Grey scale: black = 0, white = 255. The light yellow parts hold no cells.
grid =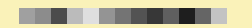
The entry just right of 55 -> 95
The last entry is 195
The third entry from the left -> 76
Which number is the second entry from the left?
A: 140
